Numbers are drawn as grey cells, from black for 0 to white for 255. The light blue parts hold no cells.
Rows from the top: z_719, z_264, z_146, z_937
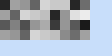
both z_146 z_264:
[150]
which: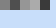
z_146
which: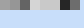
z_719
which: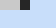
z_719
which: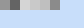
z_937

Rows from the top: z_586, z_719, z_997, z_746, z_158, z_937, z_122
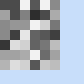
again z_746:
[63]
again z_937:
[162]
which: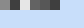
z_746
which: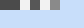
z_586
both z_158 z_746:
[99]
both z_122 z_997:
[209]
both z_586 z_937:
[242]

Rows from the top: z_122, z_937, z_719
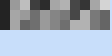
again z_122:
[166]
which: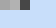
z_122
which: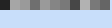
z_937
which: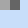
z_719
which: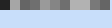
z_719

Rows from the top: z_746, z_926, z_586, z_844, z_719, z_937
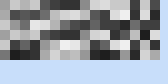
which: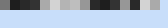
z_937
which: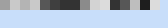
z_844
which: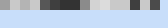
z_746

